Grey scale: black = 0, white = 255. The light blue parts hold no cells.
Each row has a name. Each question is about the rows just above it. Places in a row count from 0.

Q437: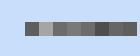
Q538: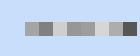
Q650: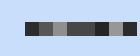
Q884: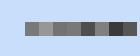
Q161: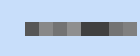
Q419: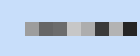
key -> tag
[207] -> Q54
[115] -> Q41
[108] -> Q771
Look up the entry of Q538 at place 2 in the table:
Q54
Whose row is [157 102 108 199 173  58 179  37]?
Q419
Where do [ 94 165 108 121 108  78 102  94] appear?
Q437
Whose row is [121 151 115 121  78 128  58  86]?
Q884
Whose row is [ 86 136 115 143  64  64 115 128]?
Q161

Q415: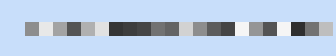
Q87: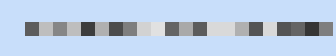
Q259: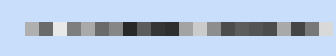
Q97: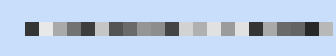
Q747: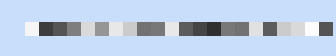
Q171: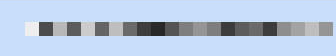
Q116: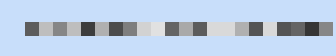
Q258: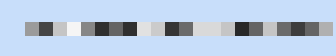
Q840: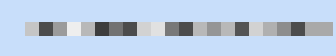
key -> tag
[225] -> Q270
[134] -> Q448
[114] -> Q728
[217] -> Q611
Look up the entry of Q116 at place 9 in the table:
Q270
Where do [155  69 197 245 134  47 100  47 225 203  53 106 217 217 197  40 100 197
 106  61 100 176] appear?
Q258
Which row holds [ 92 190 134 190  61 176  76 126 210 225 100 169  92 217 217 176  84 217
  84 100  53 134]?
Q116
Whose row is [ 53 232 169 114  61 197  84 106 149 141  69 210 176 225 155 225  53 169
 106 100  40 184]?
Q97

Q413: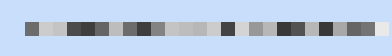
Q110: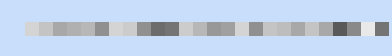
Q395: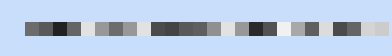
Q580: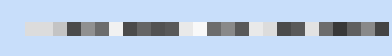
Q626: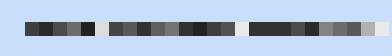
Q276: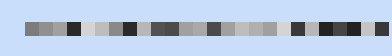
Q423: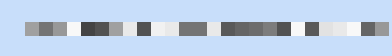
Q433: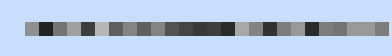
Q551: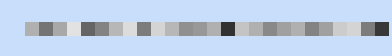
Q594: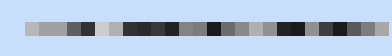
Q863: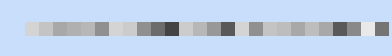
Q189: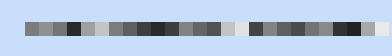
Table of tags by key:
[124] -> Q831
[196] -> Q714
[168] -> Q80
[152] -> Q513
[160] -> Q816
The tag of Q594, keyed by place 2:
Q816
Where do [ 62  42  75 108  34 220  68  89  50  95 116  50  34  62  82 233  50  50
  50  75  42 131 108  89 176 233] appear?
Q626
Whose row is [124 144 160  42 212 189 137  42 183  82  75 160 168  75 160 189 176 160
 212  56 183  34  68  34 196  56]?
Q276
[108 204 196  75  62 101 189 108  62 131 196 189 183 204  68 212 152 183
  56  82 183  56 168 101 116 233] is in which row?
Q413
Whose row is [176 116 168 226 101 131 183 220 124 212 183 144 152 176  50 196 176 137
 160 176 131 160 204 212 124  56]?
Q551
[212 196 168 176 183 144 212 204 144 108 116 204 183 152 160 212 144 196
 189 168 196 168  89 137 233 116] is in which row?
Q110

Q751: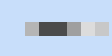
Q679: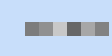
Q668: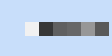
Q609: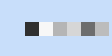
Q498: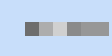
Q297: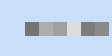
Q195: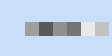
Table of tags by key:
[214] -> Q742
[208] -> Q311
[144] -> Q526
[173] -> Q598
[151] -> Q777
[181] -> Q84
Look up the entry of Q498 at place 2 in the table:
Q311
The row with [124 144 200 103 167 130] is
Q679
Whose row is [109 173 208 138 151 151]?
Q498

